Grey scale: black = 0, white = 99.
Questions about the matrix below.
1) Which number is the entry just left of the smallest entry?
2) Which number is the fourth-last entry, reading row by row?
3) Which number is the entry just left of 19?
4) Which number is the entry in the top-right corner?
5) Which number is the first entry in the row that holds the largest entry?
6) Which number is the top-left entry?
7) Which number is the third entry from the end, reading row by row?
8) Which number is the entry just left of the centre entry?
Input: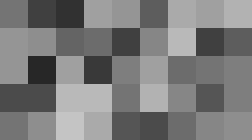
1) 58
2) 29
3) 25
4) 69
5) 45
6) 45
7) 42
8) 22

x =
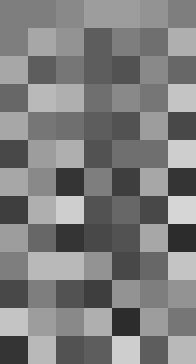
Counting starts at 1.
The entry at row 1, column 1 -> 49
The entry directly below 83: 17
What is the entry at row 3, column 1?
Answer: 65
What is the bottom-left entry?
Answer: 20
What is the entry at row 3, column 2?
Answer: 36
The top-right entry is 49
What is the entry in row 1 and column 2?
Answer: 49
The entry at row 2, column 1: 49
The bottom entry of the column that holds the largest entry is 72
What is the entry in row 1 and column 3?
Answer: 53
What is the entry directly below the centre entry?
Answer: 32
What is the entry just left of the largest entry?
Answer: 28
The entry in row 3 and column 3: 46

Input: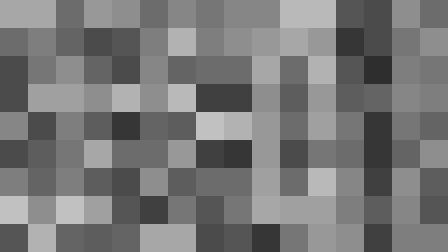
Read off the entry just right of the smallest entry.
49
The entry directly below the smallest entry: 39
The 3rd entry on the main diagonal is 55
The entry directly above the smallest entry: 29
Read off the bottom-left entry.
33
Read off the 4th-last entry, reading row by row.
55
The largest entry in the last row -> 69
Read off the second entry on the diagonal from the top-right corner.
46
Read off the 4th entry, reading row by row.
59
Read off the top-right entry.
42
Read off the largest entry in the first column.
75
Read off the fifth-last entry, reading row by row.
59
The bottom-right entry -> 49
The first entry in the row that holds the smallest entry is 29
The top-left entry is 65
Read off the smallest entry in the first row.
29
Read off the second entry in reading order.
65
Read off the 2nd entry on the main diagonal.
49

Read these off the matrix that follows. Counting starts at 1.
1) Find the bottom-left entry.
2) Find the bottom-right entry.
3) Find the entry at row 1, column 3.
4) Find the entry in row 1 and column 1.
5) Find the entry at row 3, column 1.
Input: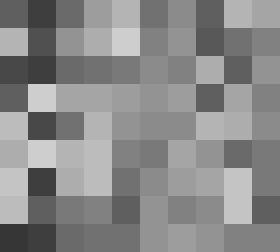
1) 21
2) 50
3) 41
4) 37
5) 28

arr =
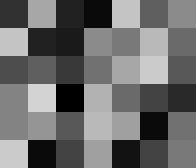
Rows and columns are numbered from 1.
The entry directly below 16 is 44
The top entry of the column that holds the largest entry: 65
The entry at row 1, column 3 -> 13
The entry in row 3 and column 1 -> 30
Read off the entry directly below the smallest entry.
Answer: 34
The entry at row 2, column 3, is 10
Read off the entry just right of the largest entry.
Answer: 0
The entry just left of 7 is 62
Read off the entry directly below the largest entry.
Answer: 58
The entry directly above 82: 37
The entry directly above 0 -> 22
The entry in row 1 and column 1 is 19
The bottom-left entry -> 79

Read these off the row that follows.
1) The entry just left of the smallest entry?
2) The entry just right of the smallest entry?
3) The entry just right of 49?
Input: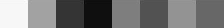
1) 20
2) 49
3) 32

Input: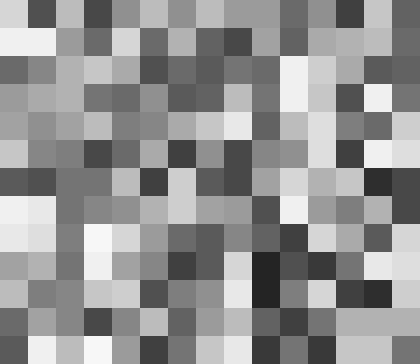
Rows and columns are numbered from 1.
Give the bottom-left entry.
35
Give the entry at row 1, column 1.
83
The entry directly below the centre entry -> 63
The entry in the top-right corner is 38
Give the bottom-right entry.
45
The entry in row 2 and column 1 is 93
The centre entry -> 35
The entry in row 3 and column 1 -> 41
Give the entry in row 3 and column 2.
52
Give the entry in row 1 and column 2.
31
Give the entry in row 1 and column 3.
73
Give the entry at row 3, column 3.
69

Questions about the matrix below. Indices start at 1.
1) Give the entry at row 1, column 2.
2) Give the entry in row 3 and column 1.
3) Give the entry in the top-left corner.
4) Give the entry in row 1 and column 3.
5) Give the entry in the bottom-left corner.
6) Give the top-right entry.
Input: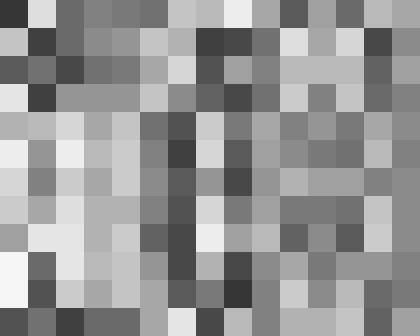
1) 86
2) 35
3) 21
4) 41
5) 32
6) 65
